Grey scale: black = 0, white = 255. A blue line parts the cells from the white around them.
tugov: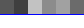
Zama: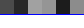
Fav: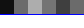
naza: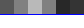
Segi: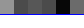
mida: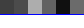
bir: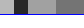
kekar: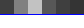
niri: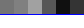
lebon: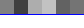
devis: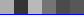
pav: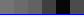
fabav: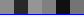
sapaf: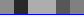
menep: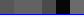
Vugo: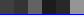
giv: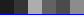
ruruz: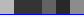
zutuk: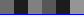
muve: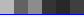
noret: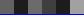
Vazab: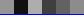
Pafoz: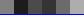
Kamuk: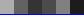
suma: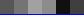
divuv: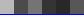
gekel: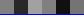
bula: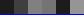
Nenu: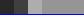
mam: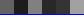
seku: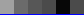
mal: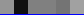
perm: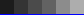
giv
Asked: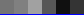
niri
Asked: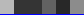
ruruz

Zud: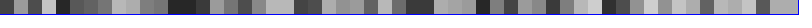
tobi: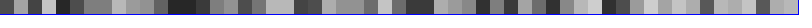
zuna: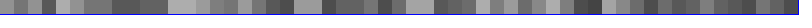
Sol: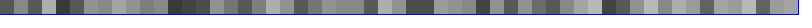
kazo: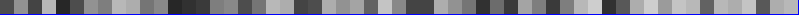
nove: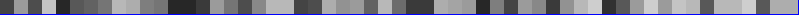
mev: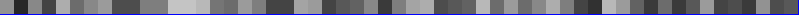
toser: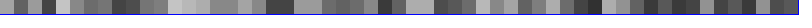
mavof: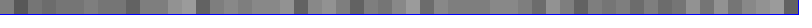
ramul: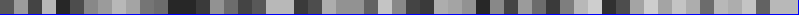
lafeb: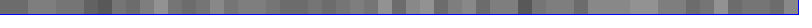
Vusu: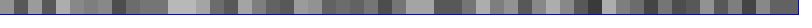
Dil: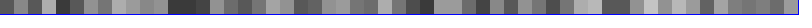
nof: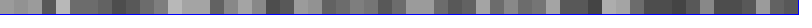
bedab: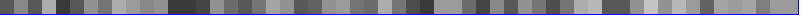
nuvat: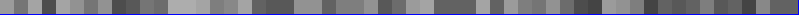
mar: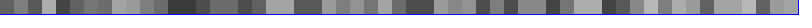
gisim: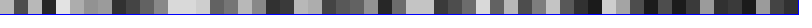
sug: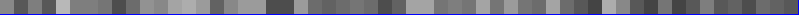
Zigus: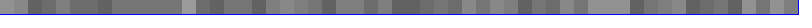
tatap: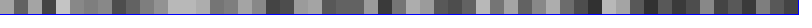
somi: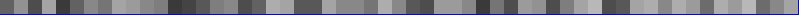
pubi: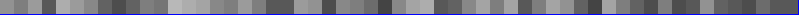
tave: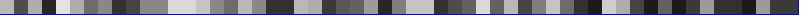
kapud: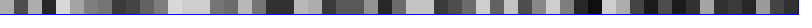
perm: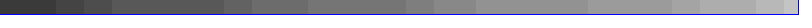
Dil
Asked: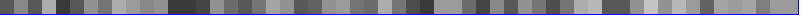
bedab
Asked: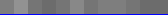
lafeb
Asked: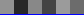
ramul
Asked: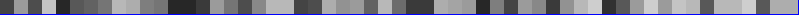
nove

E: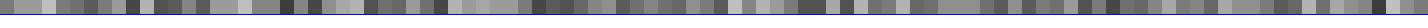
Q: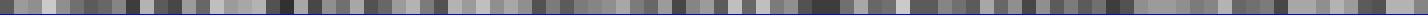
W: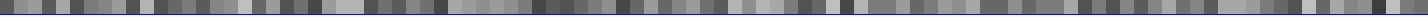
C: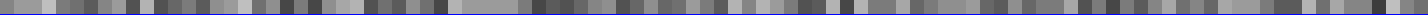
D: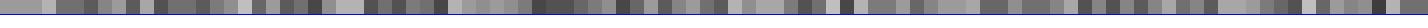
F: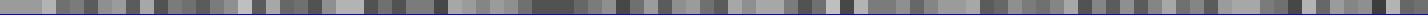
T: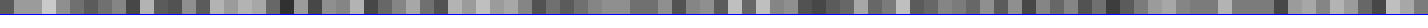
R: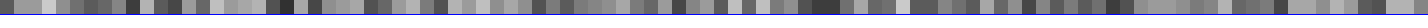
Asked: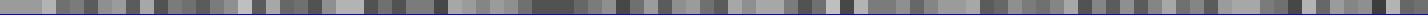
F
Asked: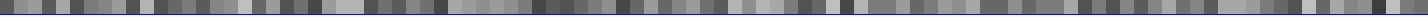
W
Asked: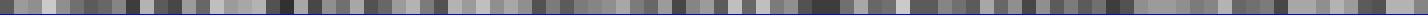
Q
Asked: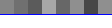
Q
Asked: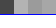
E

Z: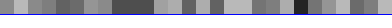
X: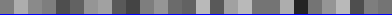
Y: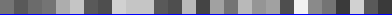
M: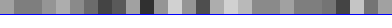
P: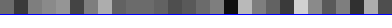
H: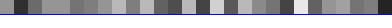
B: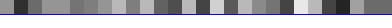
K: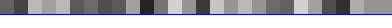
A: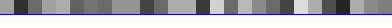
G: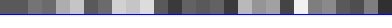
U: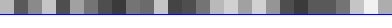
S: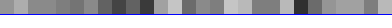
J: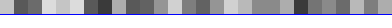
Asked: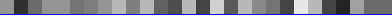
B
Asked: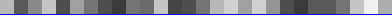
U
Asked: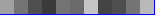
U
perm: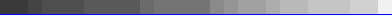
Y
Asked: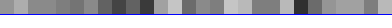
S
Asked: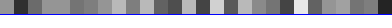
H

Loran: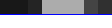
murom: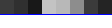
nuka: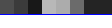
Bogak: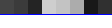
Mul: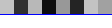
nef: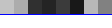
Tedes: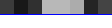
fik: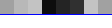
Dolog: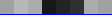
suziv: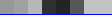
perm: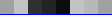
fik
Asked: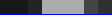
Loran
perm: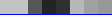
suziv
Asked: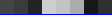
Bogak
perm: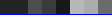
nuka

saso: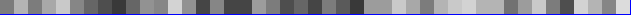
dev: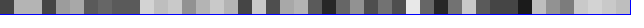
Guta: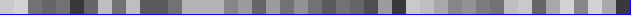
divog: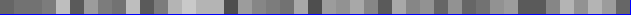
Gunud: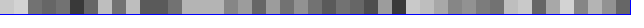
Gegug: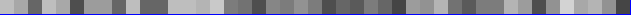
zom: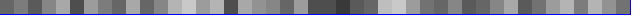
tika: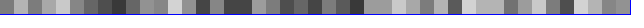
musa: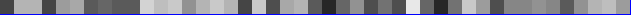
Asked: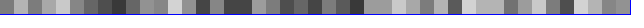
tika
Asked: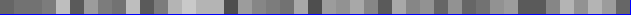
divog
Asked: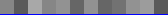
divog
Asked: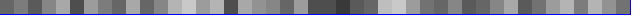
zom
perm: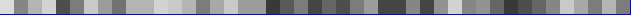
saso
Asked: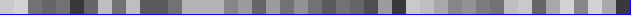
Guta

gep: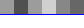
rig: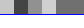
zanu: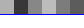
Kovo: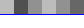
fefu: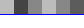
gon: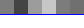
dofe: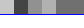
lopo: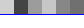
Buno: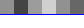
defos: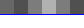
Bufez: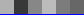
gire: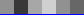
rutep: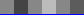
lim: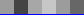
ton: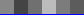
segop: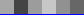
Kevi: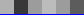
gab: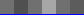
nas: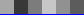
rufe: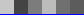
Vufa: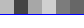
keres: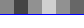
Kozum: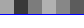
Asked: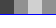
keres
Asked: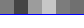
gon
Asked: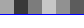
nas
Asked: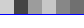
lopo
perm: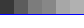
Kozum
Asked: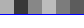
zanu

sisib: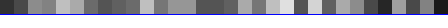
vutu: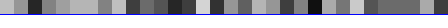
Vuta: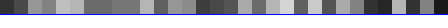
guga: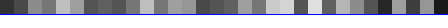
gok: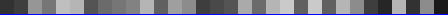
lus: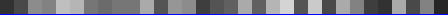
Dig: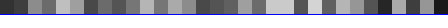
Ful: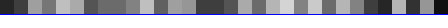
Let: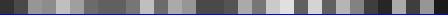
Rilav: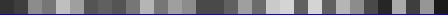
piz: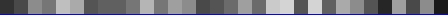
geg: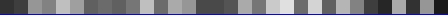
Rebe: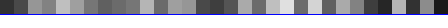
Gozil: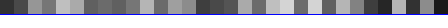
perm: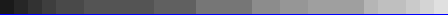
guga
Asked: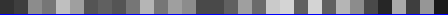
Rilav
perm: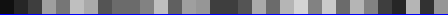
Ful
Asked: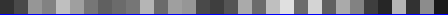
Rebe

